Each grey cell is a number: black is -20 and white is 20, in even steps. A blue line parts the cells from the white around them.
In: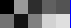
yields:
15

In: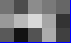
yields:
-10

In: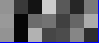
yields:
-13

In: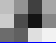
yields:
18

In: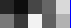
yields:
8

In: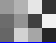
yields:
-14
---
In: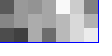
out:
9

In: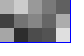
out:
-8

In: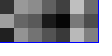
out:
-11

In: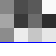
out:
17

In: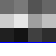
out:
-17

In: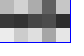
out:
15
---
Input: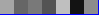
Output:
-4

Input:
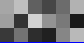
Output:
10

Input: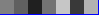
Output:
-5

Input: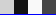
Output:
-17

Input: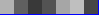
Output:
-5

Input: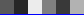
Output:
-14

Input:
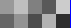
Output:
10

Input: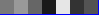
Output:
4
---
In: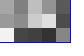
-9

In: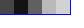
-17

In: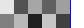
9

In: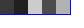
-15

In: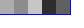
2

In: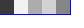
18

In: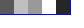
10

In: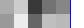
17

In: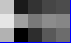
-20

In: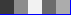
2
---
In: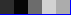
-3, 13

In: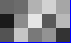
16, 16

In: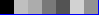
-1, 13

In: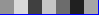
11, 14

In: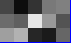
16, 16

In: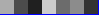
12, 12

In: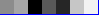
-6, 18

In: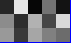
8, 16
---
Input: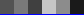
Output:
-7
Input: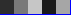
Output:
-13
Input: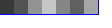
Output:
-11
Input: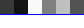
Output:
-11
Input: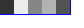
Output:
-12
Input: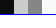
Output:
-18
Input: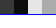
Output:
-11
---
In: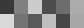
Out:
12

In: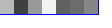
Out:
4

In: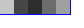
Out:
-13

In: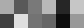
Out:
-1

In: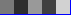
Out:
4

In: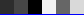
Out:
-20

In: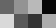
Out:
9

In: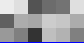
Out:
-7

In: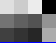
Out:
17
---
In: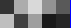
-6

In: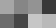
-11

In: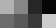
-19

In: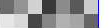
12

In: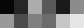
2

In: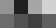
13

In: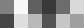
14

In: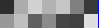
-11

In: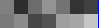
-10

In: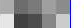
2
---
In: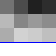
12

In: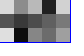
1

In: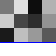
4

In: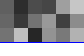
-14

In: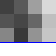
3

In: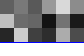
-10

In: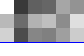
1

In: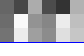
5

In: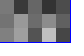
-7

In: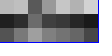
5
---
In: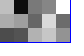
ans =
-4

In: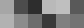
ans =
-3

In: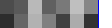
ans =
8

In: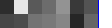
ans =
-2

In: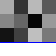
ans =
-19

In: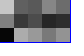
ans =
-8

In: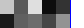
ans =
-3

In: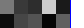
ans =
-7

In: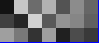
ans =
13
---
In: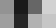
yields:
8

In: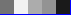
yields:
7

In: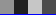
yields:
11

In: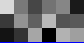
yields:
6

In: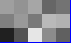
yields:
16

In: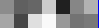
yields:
15

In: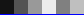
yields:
4

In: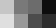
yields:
-8

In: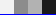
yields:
8
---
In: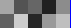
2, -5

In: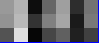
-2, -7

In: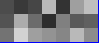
10, -2

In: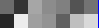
-2, -14

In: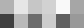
6, -10

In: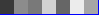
6, -11

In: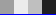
-15, 5
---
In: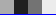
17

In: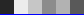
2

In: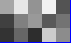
18

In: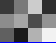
-13

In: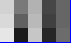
-9

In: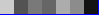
-4

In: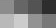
-13
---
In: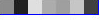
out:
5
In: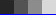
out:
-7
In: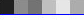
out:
10
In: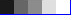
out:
2
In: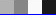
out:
1
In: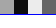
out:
-18
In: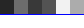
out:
-7
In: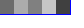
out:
0
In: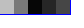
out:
-19
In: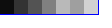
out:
9
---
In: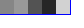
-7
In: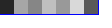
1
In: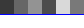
3
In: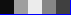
17
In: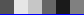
11
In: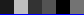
-12
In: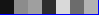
5
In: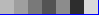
-1
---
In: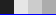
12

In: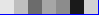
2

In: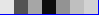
3

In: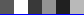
-6

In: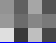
-7

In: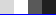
14

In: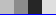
10
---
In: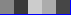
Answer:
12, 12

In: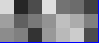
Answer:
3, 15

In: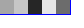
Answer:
-14, 16

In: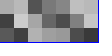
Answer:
-4, 12

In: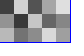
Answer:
11, 15

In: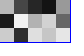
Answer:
8, 18

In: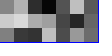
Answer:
5, 14

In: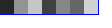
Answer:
-10, 13
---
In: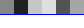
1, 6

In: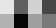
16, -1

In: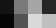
-17, 10

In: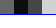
-4, 13

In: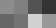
2, 4

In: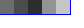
-3, 11

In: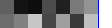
-5, 10

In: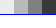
17, -11

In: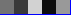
-2, 4
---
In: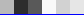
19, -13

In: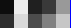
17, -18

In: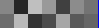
10, -14

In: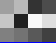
19, -15

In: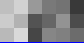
14, -11

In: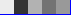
17, -12

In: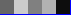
12, -18

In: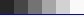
19, -14
